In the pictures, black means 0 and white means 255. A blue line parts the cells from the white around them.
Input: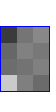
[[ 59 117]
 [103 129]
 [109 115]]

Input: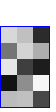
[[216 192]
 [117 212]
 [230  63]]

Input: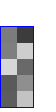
[[124  60]
 [127 206]
 [215 105]]

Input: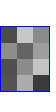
[[ 76 199]
 [142 100]
 [ 79 139]]

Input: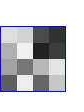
[[222 210]
 [176 241]
 [162 118]]

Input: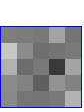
[[126 124]
 [199 140]
 [177 108]]
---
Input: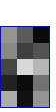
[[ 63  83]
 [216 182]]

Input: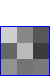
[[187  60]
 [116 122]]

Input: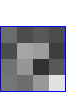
[[165 157]
 [150  50]]

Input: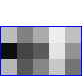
[[ 68  91]
 [ 88 134]]

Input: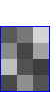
[[ 70 162]
 [ 82  61]]

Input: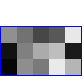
[[128 171]
 [142 122]]

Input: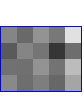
[[133 117]
 [112 147]]

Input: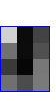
[[ 12  80]
 [  6 120]]
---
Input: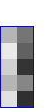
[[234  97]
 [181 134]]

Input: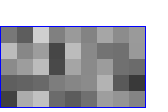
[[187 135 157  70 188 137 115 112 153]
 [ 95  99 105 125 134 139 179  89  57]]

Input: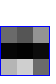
[[ 6  2 12]]

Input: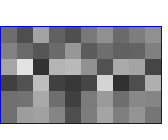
[[129 105  86 106 151  91 110  97  99 128]
 [ 63  81 189  64  56  70 212  48  78 175]
 [111 157 161 133  78 125 164 126 148 118]]

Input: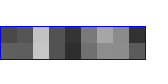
[[ 95  94 198  82  46 112 141 140  91]]

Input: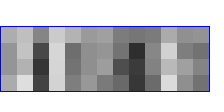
[[149 195  72 214 110 143 149 115  46 135 209 126 114]
 [171 222  67 211 126 152 122 105  55 107 219 143 114]]
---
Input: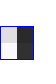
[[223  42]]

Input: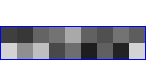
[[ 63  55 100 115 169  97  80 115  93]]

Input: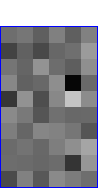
[[110 118  95 128  95 129]
 [117 101 147 109  94 143]
 [ 54 146  78 136 196 140]
 [126 102 134 130 118  85]
 [109 107 103 108  52 150]]

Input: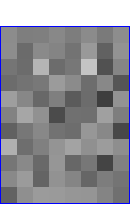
[[140 126 127 136 125 139 122 141]
 [117 108 181 108 119 196  81 133]
 [158 135 104 127  91 108  62 147]
 [ 97 119 136 114 109 151 136  72]
 [118 137 105 150 103 119  68 129]
 [ 98 143 155 154 150 149 132 112]]

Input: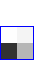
[[254 244]]

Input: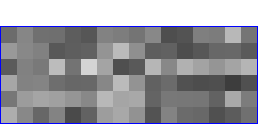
[[108 134 112 111  93  86 130 125 116 136  78  83 127 124 184 117]
 [ 91 129 121 188 115 212 164  79  89 182 136 177 163 149 164 181]
 [119 156 165 160 149 136 184 165 168 100 120 119 118  98 169 124]]
